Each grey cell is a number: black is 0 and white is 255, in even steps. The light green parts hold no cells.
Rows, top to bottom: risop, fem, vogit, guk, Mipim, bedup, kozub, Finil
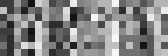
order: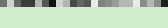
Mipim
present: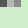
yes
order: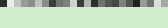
guk
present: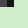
no
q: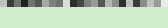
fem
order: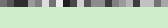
guk
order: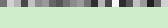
bedup

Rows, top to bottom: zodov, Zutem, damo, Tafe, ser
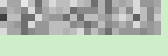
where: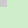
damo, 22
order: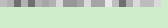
zodov
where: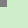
Zutem, 5

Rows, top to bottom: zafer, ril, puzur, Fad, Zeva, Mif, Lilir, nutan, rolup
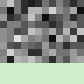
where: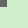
Lilir, 4
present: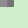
yes
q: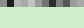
rolup
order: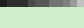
zafer
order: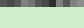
Fad
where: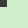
Zeva, 10
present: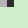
no

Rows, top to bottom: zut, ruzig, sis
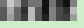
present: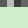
no
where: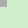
ruzig, 1

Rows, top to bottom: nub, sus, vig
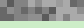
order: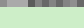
sus
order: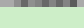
sus
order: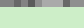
vig
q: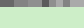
vig
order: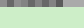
sus
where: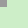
nub, 8
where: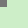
nub, 11

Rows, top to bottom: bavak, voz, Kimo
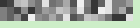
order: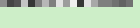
bavak
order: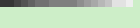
bavak
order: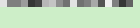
bavak
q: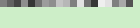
voz

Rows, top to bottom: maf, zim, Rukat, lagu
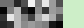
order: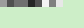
maf
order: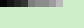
lagu

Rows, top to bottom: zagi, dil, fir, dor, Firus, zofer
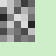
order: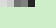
fir
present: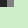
yes
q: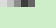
zagi
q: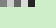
dor
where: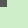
dil, 2
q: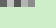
dil
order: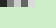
dor

